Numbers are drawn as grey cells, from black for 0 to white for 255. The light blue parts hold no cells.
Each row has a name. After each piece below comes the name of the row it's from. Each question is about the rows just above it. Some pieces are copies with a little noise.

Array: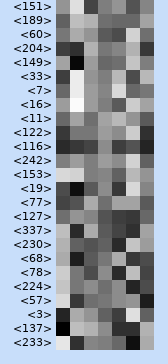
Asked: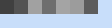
<77>
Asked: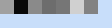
<149>
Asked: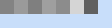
<242>
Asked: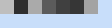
<337>

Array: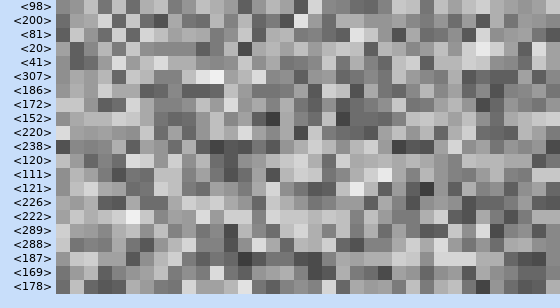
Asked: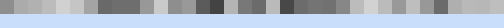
<152>
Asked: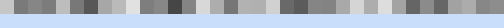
<288>
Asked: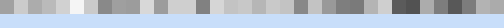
<222>
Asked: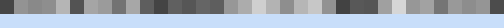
<238>
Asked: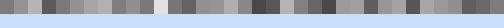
<169>

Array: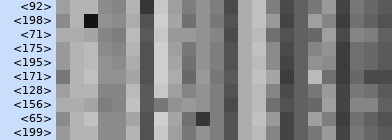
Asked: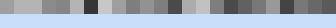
<92>
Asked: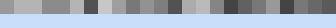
<199>
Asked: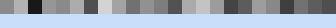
<198>
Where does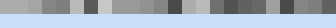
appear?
<71>

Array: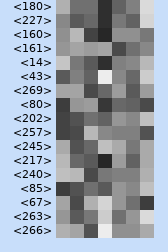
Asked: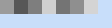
<263>
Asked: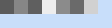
<43>
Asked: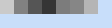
<14>
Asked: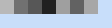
<217>

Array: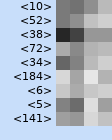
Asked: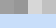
<141>
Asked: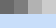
<34>

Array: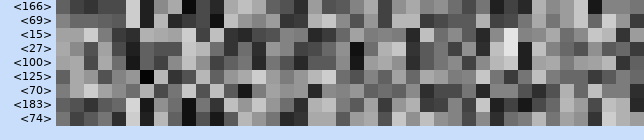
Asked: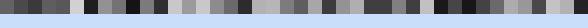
<183>
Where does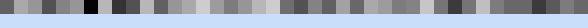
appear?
<125>
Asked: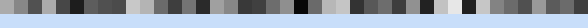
<27>
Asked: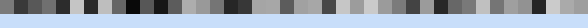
<74>
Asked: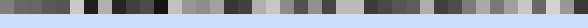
<69>

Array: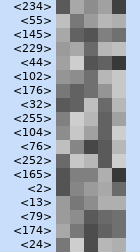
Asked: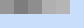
<13>
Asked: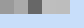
<229>
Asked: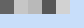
<252>
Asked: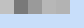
<55>
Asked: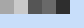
<44>
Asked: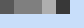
<165>
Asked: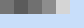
<176>

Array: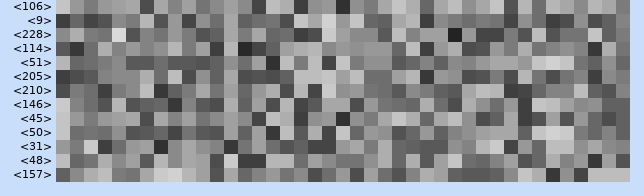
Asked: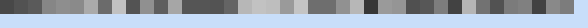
<205>
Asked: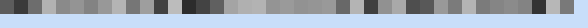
<114>
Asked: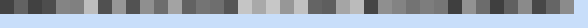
<9>

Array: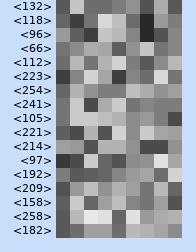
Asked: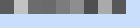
<132>
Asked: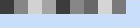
<223>
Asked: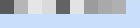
<258>

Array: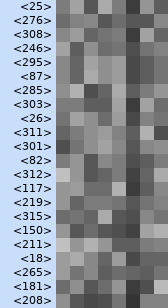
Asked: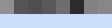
<208>
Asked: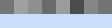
<26>
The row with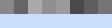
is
<87>

